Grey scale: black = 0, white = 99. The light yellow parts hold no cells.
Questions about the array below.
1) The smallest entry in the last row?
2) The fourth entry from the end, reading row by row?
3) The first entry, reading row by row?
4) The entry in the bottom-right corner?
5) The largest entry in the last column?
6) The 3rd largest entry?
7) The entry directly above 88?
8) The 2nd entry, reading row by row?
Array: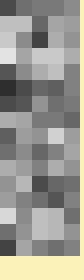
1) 26
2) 64
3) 29
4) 50
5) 67
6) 81
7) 78
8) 43

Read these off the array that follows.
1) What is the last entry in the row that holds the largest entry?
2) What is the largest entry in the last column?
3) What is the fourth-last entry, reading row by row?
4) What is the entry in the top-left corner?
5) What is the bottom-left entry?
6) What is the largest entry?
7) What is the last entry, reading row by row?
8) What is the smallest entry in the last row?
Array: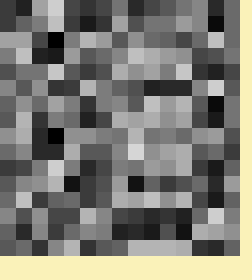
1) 23
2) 60
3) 67
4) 23
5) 34
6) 83
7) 38
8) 16

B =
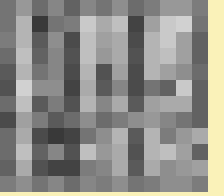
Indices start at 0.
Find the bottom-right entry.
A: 48
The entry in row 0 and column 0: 45
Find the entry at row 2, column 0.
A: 48
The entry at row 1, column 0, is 45
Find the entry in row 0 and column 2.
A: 42
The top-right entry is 48
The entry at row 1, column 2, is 22
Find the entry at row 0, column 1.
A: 59
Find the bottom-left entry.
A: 48
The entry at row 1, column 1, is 70

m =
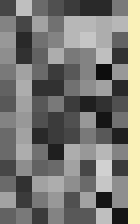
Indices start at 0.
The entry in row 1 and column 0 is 51
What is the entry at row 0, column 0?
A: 27
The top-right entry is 47
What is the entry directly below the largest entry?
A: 77
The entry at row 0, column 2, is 41
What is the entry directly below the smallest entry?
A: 63
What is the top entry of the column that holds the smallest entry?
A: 16
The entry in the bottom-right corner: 8
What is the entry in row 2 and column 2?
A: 44
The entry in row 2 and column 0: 59
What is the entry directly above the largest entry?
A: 71
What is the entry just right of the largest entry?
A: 23
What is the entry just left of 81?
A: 27
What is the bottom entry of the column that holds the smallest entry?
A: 74
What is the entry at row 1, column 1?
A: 27
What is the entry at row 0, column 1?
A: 74
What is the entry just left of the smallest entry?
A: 51
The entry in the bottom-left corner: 38
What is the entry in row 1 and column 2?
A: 63

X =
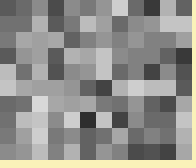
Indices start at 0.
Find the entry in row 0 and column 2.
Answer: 54
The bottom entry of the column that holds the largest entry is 73
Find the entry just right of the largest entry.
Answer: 65
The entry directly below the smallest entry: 38
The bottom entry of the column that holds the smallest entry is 38
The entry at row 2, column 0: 47
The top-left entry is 35
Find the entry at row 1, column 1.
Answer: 44
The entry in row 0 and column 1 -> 41
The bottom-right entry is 65
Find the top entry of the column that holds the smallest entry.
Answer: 47
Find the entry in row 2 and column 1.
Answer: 65
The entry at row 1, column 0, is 44
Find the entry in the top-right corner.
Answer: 38
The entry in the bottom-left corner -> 54
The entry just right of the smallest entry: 76
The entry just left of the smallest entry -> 80
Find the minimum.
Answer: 18
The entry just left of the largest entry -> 44
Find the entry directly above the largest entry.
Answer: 62
